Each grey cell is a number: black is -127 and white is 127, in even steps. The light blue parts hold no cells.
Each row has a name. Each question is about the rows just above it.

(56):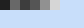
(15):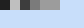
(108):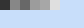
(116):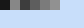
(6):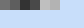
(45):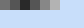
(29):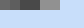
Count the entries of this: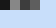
4
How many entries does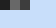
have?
3
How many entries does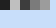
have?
5
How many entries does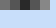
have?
5

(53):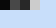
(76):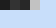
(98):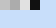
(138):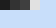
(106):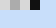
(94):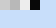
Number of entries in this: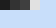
4
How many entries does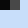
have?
2
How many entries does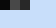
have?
3
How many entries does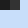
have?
2
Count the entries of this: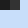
2

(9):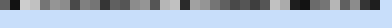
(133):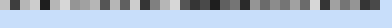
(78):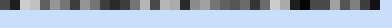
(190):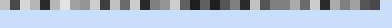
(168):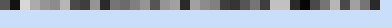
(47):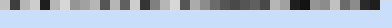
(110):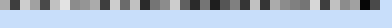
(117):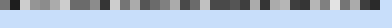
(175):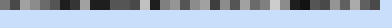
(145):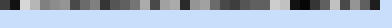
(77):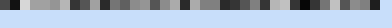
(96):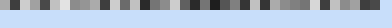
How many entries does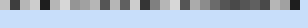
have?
30
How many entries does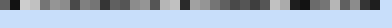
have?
38
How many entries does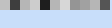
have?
11
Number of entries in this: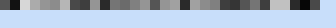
32
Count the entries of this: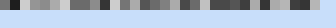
32
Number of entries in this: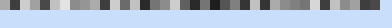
38

